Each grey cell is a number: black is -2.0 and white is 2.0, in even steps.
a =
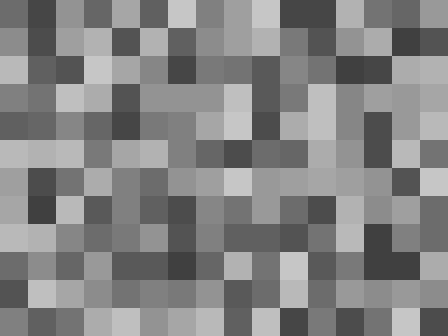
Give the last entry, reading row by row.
-0.8
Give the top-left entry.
-0.3
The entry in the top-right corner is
0.4
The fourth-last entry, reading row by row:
-0.8
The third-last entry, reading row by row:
-0.2
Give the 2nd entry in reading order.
-0.9
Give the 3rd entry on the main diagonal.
-0.7
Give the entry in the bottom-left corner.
0.0
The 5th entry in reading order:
0.6
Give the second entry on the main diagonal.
-0.8
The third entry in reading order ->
0.3
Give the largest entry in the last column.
1.1
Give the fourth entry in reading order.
-0.4
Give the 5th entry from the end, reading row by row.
-0.1
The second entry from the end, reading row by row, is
1.1
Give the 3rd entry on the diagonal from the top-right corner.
-0.9
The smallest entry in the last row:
-0.9

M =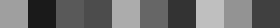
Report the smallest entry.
-1.6
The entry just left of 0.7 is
-0.8
